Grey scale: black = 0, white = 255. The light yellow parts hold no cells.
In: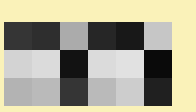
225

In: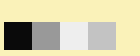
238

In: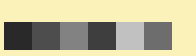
193

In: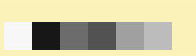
247

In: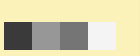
244

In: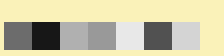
232

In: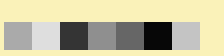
222

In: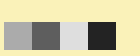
222
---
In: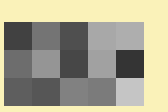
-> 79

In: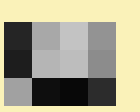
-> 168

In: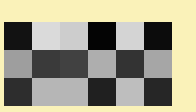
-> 4

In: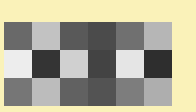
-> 75

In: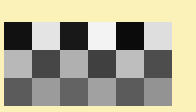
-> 243

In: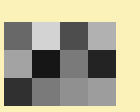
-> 211
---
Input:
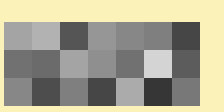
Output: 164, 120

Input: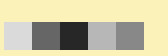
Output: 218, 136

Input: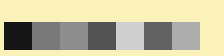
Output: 21, 173

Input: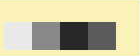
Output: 233, 91

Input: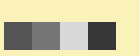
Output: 84, 55

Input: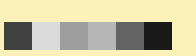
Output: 65, 25
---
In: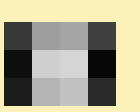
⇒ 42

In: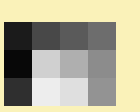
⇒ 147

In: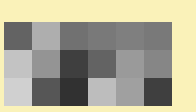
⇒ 63

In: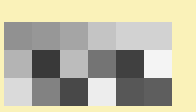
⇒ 94

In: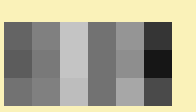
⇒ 74

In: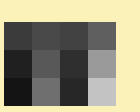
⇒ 195

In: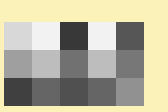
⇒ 145

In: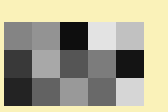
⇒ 214

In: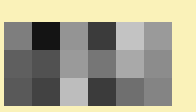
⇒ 132

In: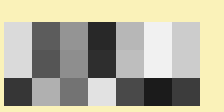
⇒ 60
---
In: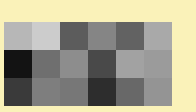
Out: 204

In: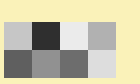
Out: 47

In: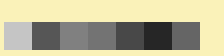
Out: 86

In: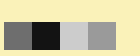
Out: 19

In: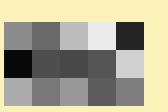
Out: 105

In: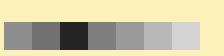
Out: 113

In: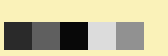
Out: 95

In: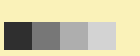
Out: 119

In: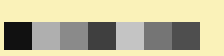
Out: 175
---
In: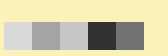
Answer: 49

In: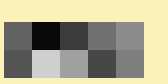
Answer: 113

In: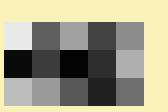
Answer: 66

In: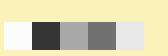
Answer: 113

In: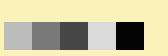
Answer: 218

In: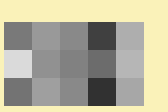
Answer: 64

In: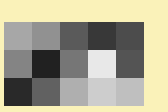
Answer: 56
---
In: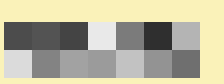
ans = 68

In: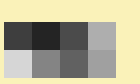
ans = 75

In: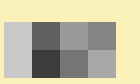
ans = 154

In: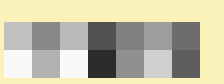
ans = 185

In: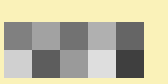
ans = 114

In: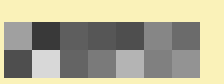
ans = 94

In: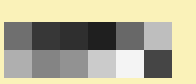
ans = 47

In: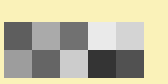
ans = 113

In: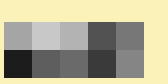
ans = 179
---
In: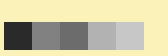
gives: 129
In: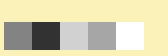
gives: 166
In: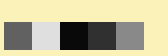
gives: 97
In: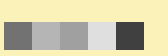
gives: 160
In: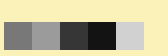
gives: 120
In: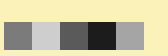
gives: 123
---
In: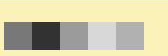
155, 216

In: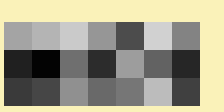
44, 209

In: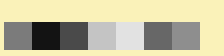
196, 226

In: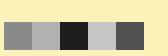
29, 198

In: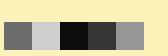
13, 207

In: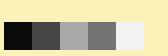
169, 242

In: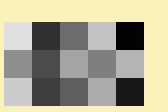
164, 224

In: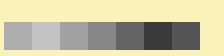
135, 195

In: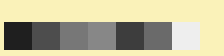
135, 238

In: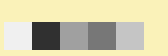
160, 240
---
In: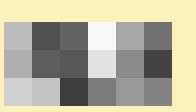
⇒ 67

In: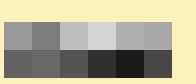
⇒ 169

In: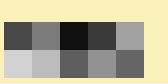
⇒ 162

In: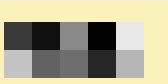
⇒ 231

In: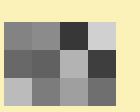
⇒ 62

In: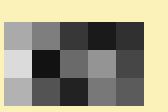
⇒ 70
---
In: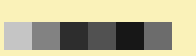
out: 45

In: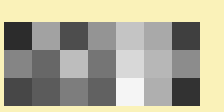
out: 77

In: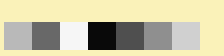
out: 246

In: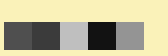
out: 191

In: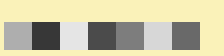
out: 229

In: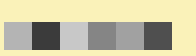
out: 200

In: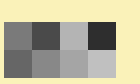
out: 180
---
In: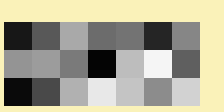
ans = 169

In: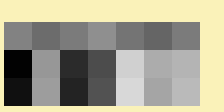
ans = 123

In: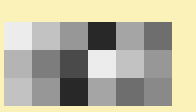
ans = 151

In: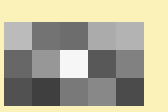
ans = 109

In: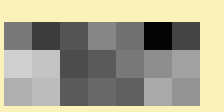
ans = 84

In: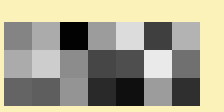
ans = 2
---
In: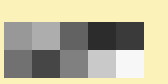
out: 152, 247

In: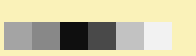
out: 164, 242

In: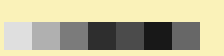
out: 223, 103

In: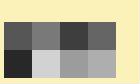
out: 86, 174

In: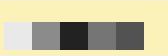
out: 233, 82

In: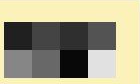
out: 32, 225

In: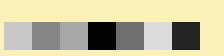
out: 200, 36
